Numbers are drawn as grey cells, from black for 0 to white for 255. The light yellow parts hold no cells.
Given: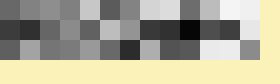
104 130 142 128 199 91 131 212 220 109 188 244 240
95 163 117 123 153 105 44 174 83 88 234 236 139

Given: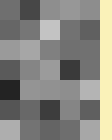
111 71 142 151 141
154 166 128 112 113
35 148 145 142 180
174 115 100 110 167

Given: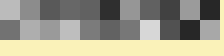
187 140 89 103 97 47 150 97 65 155 39

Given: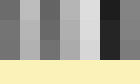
108 189 100 181 221 29 132
115 177 114 171 214 37 124

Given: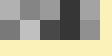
177 133 154 54 163

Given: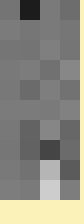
116 28 122 109
117 116 127 117
120 107 126 114
120 99 134 103
121 114 181 91
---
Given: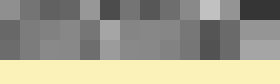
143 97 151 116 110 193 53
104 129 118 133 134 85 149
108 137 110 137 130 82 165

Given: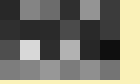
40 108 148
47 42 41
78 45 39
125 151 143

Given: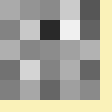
170 138 86
131 41 98
175 140 178
114 131 101
127 102 138

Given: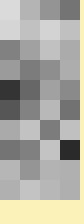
218 148
213 211
129 193
155 142
52 161
86 184
170 124
116 195
182 179
176 183

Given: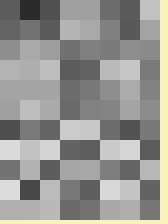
93 81 160 91
100 90 169 89
142 157 128 141
179 189 98 198
164 164 120 171
160 170 129 163
79 101 199 83
218 212 94 213
115 93 167 100
219 187 95 196
175 184 114 174

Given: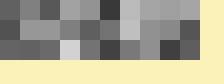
97 88 147 186 159
82 151 95 191 137
100 106 115 121 64

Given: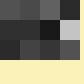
82 97
48 24
42 54
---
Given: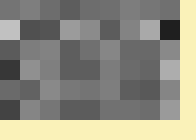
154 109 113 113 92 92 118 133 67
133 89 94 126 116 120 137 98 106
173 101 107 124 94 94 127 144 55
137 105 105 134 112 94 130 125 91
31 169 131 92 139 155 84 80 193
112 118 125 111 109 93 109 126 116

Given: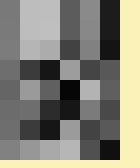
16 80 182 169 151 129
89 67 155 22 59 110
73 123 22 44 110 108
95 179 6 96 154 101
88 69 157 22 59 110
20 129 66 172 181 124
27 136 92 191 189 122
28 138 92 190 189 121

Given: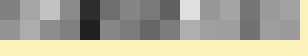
154 158 114 158 159 174 124 103 123 134 32 128 141 172 148
162 154 118 165 152 223 96 121 133 110 45 138 194 166 129

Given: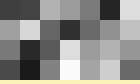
105 207 164 251 130 26 74
150 178 156 221 89 41 121
193 145 106 48 102 215 159
221 37 122 155 178 67 63

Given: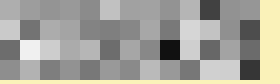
54 207 208 119 153 186 138 153 120 146 126 178 142
107 163 103 207 17 136 166 109 182 171 205 240 109
77 144 195 214 121 167 135 127 131 164 172 115 202
150 146 65 181 147 162 161 193 139 153 148 157 174

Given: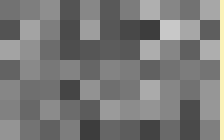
127 74 105 67 93 102 61 125 97 115 148
151 76 134 148 140 154 92 108 139 104 129
150 114 134 170 119 111 146 69 113 111 134
116 124 114 97 124 131 102 131 120 137 99
174 96 134 173 88 92 86 78 108 145 163
94 167 200 61 72 87 158 75 126 163 83
167 114 134 175 124 89 135 84 142 126 114
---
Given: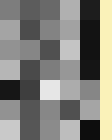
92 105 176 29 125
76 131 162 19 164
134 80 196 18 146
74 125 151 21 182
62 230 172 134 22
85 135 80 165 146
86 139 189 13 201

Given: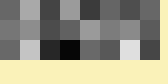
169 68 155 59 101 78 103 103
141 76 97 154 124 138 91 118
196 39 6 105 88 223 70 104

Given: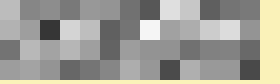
134 141 121 152 148 113 87 223 199 95 116 121 188
158 54 212 190 96 116 245 161 173 204 220 148 178
184 163 182 159 99 157 147 146 113 129 130 105 115
163 148 103 117 134 173 151 75 175 153 152 73 157

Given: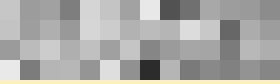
156 161 126 213 196 162 232 82 112 168 157 154 140 198
158 175 153 214 204 178 187 181 220 200 103 172 157 195
187 204 175 192 160 197 134 155 166 165 123 184 174 155
124 181 183 149 222 145 44 181 122 137 129 147 134 233

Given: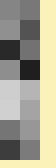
120 133
83 144
114 41
31 142
181 206
164 208
151 117
123 61

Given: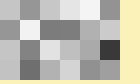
150 199 229 244 147 197
242 124 125 177 203 150
131 226 191 170 57 197
111 178 212 145 159 194

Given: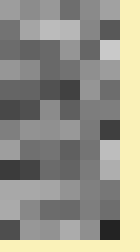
140 152 110 138 161 157
165 187 183 134 88 115
98 105 149 102 201 108
138 105 114 143 156 150
100 81 65 149 109 101
80 139 95 125 126 72
146 144 152 122 63 127
112 116 96 116 189 158
68 107 100 123 174 59
168 165 147 128 119 168
136 108 106 126 110 170
151 146 171 143 35 78

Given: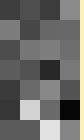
78 60 138 62
71 103 104 124
118 125 110 77
82 40 120 92
105 136 83 59
210 106 6 54
91 226 133 91
